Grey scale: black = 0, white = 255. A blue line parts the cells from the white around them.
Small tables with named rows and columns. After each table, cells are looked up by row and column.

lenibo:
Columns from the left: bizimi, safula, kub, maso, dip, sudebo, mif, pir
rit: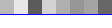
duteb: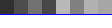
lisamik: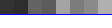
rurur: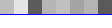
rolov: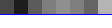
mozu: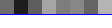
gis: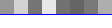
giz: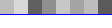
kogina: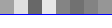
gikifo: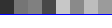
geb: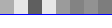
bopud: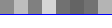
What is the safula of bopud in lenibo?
190
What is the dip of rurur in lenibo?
192
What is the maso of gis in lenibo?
231
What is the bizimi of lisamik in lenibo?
50
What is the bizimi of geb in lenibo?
175
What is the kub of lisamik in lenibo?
99
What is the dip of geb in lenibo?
155
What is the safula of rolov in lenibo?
29
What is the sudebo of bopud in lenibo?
100
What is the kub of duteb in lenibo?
114
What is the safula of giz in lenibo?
216
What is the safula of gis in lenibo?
210
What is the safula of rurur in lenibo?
228

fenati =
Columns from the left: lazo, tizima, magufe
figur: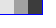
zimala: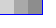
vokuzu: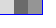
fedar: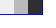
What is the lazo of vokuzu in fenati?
219
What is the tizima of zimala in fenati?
169
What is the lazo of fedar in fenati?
239
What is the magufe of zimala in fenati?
141
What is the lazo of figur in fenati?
228
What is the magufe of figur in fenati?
60
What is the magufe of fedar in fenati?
47
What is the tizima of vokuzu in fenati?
107
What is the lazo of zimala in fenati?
211
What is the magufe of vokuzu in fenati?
149
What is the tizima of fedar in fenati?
186
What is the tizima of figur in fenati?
161
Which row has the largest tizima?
fedar

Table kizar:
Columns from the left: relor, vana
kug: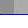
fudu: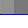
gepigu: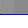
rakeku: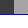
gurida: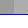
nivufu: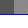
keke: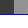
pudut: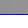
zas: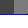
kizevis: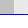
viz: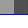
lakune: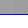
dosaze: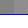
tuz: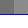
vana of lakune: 158
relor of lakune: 160
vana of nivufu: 138
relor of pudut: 146
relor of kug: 143
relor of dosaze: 131
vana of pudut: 147
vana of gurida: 173
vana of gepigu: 137
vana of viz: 80
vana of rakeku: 165
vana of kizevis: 233
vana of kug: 171
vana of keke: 147
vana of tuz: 139
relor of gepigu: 146
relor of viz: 156
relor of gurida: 156

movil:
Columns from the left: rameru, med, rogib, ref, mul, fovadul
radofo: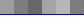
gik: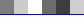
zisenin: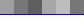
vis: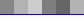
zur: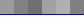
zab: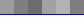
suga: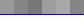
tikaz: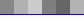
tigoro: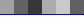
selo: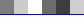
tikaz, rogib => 203
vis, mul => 101
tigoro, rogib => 55
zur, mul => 176
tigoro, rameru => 162
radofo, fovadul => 124
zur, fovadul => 128
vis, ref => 126
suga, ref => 158
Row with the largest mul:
tigoro

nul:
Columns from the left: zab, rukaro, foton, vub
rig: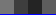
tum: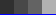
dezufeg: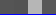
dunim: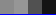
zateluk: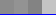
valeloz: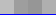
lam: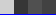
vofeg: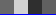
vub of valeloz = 175
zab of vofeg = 104
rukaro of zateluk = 147
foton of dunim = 81
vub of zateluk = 196
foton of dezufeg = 182
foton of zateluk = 131
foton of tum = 99
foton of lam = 80
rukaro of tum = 72
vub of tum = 177
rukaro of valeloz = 158
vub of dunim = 20
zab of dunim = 138
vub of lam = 66
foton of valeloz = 150
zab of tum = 48
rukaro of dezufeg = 83
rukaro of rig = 62
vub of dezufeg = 88

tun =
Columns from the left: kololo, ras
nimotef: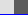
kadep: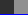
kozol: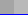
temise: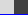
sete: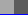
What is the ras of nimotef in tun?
92
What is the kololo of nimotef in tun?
224
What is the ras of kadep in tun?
144
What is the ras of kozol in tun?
185
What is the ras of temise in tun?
65
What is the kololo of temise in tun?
218
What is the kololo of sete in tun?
168
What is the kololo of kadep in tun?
48
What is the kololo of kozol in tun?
165
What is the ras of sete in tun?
92
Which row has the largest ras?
kozol

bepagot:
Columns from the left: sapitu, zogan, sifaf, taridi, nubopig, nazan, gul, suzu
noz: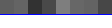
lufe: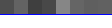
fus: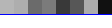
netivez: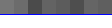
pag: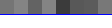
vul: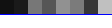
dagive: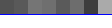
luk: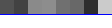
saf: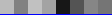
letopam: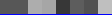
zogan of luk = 66
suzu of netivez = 95
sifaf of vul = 119
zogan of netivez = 108
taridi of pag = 132
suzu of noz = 71

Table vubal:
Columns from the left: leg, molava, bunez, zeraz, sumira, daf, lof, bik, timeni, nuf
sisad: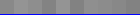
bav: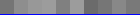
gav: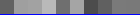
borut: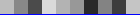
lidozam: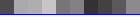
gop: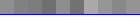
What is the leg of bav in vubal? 117
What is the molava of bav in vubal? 142
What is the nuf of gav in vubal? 121
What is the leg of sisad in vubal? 137
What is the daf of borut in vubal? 152
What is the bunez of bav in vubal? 152
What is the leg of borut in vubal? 189
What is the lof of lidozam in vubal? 50
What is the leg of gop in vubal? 143
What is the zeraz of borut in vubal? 218
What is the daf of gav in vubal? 165
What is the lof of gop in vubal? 169
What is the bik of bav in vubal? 118
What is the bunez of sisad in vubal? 142

